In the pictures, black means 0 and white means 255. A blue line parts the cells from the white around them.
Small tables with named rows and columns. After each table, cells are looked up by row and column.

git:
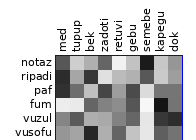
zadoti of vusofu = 175
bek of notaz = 175
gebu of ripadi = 177
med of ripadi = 44
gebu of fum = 86
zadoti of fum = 130
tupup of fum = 234
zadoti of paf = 70
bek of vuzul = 174
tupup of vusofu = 164
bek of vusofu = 38
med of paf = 49
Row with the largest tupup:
fum

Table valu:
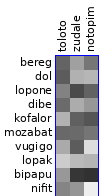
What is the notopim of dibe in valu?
151
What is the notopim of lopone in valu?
98
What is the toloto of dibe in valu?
107
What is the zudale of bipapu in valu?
54
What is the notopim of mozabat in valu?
117
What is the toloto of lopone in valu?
130
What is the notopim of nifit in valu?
239
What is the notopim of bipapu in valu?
49
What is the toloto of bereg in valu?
100
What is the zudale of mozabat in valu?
106
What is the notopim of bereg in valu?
118
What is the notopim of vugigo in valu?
221
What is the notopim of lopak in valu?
180
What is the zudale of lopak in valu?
185
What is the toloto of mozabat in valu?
105

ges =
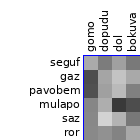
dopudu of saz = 211
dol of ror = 131
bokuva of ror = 168
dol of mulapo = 57
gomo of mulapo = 134
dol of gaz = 195
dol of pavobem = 186
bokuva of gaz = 169
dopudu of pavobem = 160
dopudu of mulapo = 174
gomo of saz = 136
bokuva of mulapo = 77
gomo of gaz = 77
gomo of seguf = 170
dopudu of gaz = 165
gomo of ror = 137
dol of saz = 179
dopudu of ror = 145
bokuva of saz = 120
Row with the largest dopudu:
saz

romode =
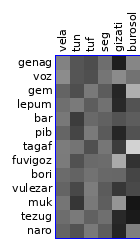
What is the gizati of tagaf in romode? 60
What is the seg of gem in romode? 92
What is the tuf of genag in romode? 77
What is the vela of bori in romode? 107
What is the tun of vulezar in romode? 72
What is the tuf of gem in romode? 121
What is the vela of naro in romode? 100
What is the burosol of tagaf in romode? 210
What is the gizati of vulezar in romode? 55
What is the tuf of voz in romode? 79
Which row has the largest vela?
voz

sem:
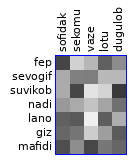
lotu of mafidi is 119
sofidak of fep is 69
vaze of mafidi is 71
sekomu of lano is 89
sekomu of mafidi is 142
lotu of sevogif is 185
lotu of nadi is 165
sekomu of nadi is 170
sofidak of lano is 96
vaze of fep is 183
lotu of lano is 94
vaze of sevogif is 126
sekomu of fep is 209
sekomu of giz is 117
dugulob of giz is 91
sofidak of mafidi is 78
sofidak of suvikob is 171
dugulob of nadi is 112

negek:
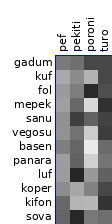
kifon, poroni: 183
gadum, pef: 122
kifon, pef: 104
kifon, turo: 52
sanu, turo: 67
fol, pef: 155
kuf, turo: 72
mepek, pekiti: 103
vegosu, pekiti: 114
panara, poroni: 208
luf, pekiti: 38
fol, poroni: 41
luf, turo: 97
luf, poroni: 153
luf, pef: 156
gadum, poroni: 71

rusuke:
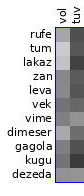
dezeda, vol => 146
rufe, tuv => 80
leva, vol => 137
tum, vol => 203
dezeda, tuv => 148
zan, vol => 136
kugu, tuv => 58

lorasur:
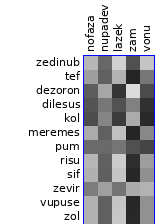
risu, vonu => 157
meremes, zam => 37
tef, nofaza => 158
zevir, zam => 170
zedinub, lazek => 209
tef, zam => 37
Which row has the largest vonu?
zedinub

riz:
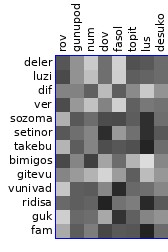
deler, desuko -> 107
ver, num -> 194
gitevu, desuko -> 151
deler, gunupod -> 146
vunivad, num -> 91
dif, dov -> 187
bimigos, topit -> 180
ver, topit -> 96
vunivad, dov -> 135
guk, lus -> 133
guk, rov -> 206
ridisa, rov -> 105
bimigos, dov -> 164
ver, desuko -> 114
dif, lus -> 201
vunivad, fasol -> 42
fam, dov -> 71
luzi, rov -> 74
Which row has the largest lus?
bimigos

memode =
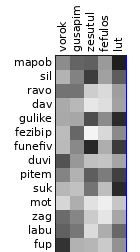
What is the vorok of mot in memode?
214
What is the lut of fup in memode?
146
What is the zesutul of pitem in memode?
94
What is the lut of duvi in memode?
164
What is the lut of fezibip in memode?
138
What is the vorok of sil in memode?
179
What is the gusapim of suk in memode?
193
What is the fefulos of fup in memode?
202
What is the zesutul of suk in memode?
116
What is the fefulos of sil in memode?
161
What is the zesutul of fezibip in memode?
244
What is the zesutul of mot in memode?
225

